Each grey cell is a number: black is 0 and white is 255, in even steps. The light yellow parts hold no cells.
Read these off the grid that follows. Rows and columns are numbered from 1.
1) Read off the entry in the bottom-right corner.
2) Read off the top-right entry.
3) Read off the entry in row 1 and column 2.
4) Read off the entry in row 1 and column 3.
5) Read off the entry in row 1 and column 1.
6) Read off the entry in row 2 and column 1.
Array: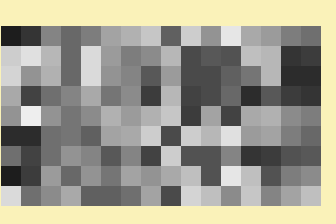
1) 191
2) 111
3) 52
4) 132
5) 29
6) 205

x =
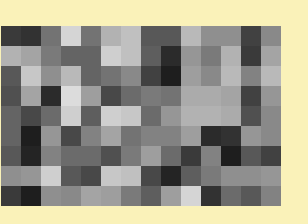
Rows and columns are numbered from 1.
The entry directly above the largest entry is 185
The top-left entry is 58
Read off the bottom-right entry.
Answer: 130
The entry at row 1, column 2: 50
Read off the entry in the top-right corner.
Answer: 137
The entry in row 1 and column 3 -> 115
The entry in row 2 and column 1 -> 178
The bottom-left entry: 58
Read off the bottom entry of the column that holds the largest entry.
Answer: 137
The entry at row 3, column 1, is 88
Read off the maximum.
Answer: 220
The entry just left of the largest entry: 43
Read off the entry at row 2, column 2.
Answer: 164

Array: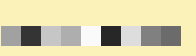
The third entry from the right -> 221
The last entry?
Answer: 107
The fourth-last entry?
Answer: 39

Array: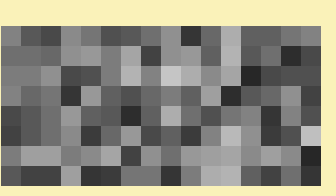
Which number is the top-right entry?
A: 130
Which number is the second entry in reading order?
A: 88
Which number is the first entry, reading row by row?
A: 130
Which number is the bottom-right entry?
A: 53
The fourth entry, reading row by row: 138
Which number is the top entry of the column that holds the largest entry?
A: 144
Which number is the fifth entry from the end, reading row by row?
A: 179
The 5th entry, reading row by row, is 117
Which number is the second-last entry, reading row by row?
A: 111
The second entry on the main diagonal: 111
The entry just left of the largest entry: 130
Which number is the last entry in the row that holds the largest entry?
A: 80
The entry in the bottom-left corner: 88
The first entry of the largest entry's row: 124
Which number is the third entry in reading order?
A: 73
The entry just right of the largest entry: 173
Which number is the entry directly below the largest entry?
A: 124
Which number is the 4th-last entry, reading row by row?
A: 96
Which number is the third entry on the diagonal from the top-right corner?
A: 73
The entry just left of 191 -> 80

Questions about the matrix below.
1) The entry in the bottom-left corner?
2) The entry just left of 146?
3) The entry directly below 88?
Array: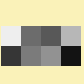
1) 54
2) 123
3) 146

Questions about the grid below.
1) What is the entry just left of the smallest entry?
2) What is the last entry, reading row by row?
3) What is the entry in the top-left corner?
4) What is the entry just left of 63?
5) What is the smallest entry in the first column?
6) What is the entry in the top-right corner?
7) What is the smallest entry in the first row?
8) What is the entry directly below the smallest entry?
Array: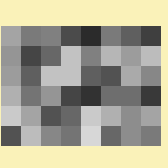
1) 75
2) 122
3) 164
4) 95
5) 82
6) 63
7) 43
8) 128

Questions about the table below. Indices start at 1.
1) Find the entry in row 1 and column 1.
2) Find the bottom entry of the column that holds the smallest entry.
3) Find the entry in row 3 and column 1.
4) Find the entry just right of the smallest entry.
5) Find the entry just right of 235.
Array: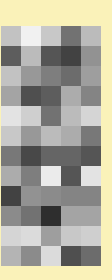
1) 194
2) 219
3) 194
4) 164
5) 85
